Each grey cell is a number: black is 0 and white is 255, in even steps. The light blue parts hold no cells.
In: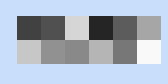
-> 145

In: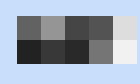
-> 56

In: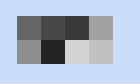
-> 35

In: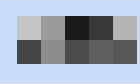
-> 140

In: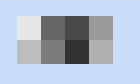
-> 124

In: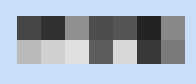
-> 208

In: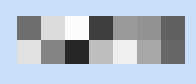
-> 132

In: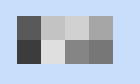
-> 223
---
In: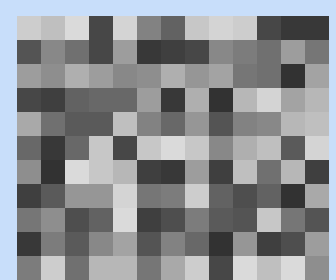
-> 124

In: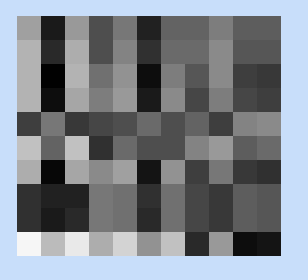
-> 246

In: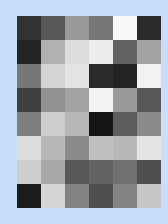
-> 28

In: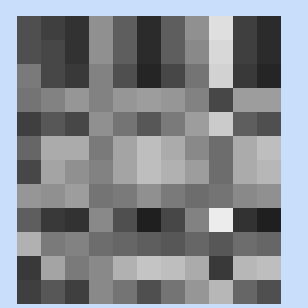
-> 63

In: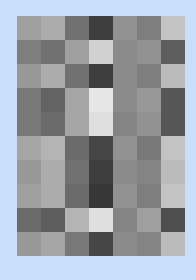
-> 152

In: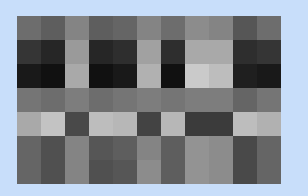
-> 101
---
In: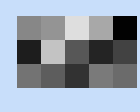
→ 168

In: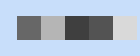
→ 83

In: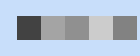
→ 204

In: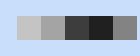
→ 32

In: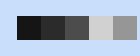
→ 209

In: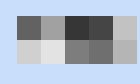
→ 69

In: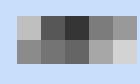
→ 124

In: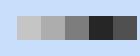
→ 38

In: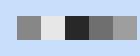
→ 111

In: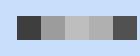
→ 176
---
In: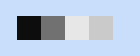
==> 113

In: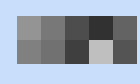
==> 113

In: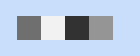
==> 242

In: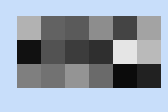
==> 114

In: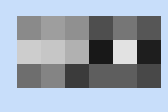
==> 132

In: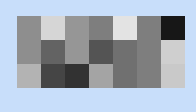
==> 69
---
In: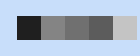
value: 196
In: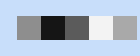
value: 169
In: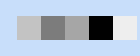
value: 238
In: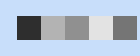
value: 117
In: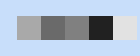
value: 226
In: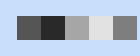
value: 126
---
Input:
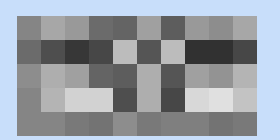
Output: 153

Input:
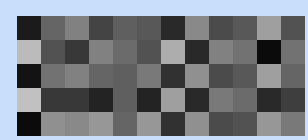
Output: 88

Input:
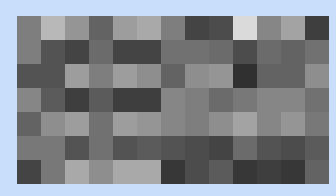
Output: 134

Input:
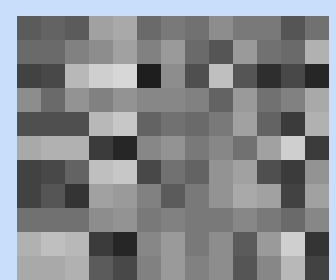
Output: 121

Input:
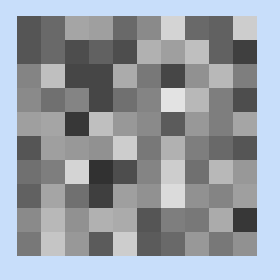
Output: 105

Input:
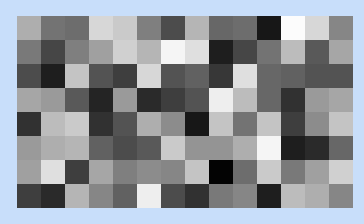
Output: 252

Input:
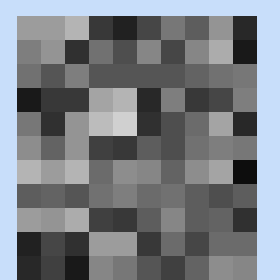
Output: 93
